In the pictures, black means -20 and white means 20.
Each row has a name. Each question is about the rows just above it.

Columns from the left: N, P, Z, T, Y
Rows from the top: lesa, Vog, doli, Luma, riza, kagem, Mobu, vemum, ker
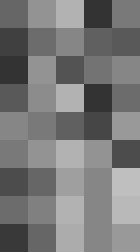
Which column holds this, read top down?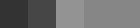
T
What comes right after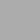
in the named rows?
[1]
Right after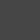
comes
[4]
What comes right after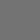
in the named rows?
[1]
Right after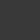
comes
[-4]
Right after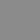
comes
[8]
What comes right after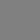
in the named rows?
[8]

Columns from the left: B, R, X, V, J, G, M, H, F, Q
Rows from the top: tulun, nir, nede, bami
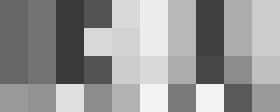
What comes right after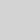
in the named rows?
[17]
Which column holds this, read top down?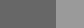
B

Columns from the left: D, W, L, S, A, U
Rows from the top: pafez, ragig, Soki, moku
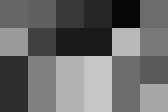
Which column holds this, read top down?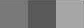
U
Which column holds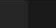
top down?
S

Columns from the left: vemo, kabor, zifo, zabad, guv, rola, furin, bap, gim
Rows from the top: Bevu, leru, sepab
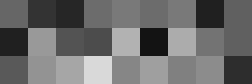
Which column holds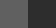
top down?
gim
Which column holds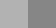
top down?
guv
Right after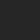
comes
[-3]
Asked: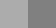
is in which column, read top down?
furin

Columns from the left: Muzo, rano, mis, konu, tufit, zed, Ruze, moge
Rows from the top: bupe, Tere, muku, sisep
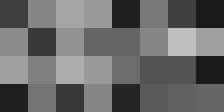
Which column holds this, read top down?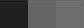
tufit
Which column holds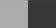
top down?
mis
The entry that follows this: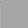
[4]
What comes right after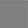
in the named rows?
[7]

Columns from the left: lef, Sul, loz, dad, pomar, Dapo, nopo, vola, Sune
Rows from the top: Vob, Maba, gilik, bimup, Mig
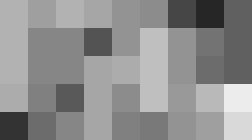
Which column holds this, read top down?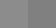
pomar
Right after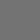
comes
[-5]
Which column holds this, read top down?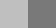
Dapo

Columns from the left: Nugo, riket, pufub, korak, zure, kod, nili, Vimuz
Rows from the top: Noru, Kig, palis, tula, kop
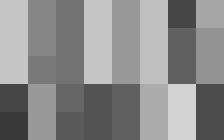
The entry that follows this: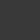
[4]
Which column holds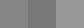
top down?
riket
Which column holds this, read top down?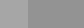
Vimuz

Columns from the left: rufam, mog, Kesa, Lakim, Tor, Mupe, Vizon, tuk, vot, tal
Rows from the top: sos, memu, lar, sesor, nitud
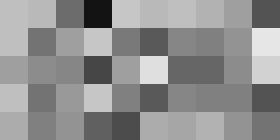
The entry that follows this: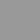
[11]
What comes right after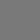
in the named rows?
[-6]
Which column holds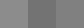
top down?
mog
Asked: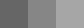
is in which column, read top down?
Vizon
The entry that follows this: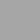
[8]

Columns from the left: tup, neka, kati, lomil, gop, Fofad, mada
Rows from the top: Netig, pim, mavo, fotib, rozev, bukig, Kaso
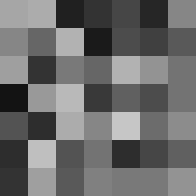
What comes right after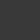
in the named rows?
[-5]
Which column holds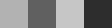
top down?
gop
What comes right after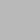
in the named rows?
[-11]

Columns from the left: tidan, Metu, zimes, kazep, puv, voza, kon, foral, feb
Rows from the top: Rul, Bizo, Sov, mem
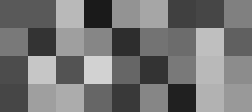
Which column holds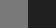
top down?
kon
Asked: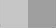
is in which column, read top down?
Metu
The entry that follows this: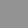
[6]
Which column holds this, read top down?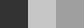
Metu
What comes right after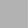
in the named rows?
[4]
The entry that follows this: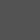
[13]

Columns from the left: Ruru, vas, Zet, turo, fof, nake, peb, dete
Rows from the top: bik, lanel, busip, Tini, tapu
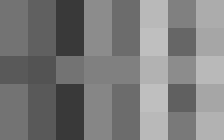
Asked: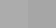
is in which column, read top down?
dete
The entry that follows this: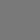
[8]
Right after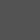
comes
[-2]
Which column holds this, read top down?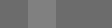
fof
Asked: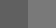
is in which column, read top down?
peb

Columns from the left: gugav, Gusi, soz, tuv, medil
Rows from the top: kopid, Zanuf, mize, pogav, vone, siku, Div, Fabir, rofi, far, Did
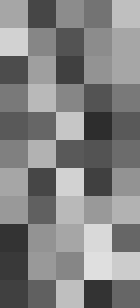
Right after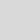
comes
[-4]
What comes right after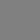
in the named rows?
[8]
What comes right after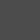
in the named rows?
[5]
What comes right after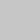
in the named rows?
[-13]
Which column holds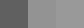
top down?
Gusi
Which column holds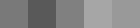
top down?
gugav
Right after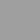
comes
[-10]

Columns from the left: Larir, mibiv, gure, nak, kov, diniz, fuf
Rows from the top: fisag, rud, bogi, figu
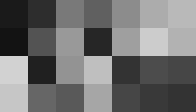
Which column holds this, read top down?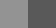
gure
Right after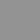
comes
[10]
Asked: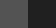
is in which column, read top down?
mibiv

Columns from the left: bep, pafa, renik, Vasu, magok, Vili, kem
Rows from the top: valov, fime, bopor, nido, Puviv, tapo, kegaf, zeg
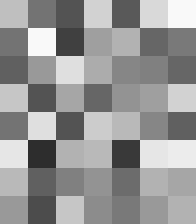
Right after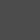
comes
[11]
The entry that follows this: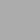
[1]
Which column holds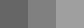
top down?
Vili
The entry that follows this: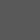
[14]
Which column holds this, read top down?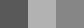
magok

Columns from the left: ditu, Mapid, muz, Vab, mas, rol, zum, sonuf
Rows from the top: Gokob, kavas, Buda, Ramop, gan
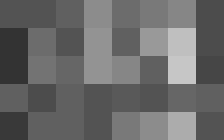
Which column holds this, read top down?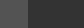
ditu
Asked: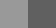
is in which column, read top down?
rol
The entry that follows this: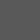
[-7]

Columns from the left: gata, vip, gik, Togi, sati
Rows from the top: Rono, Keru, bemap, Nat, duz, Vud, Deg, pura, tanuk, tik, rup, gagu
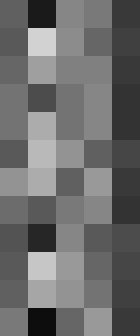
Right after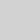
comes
[2]
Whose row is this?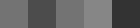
Nat
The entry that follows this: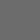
[-6]
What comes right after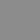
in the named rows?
[-4]
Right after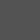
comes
[-14]

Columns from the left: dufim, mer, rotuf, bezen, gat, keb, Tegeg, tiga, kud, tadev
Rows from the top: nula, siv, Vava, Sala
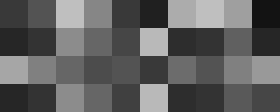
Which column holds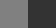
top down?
mer
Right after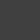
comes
[9]

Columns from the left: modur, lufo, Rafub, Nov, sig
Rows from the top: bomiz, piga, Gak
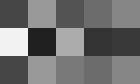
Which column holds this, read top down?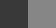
sig
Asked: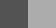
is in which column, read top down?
Rafub

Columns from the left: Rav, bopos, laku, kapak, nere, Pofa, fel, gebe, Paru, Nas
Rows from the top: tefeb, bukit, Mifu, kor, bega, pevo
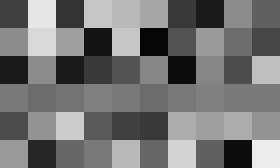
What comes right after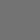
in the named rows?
[0]
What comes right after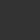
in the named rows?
[11]
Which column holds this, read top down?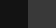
kapak
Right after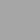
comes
[-11]
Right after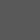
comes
[-10]
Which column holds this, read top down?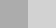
fel
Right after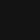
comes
[11]

